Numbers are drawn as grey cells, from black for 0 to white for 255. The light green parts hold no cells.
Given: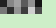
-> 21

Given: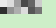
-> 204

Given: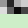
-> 205

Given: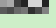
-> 35

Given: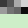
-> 211

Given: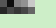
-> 200

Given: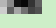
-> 97
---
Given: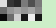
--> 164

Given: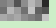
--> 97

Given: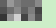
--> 125

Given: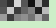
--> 31

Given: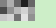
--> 211

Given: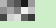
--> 239

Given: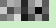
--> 7

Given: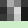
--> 215
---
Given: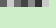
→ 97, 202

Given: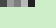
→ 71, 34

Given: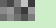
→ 96, 125

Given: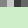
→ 132, 102

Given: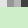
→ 228, 64

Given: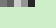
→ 120, 38

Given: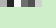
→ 178, 208

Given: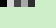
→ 4, 46
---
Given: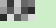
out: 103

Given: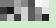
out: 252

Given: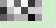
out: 55

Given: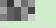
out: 110

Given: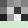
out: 156

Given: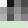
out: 118

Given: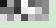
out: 125
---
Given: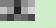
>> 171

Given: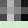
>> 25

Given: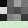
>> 118

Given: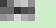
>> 146

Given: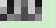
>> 23

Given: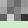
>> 148

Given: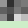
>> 121

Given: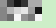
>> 171
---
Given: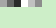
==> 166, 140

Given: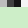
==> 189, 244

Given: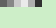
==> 97, 49

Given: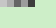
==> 198, 60

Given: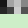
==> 22, 82

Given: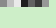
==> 138, 151

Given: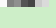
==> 250, 218
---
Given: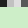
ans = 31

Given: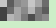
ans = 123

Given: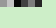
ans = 8

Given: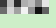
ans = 242

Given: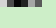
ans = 6

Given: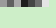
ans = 29

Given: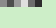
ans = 155
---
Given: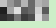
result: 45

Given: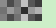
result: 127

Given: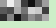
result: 45

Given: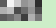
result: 92

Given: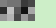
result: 153

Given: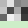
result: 103

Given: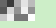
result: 199

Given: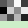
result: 156

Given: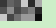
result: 202
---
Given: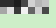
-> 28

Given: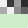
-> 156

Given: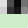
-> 10

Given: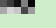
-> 18

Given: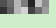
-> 181

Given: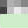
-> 163

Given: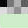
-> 176

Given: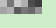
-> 204

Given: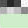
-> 67

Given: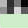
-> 118
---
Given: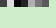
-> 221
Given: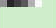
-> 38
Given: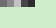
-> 138
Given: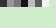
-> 150
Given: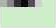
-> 134
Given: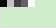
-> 195
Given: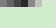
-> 99
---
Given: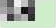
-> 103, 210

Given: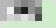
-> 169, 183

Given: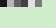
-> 123, 23

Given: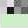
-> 140, 210

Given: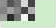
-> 70, 159

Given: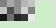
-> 195, 22

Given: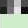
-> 77, 31
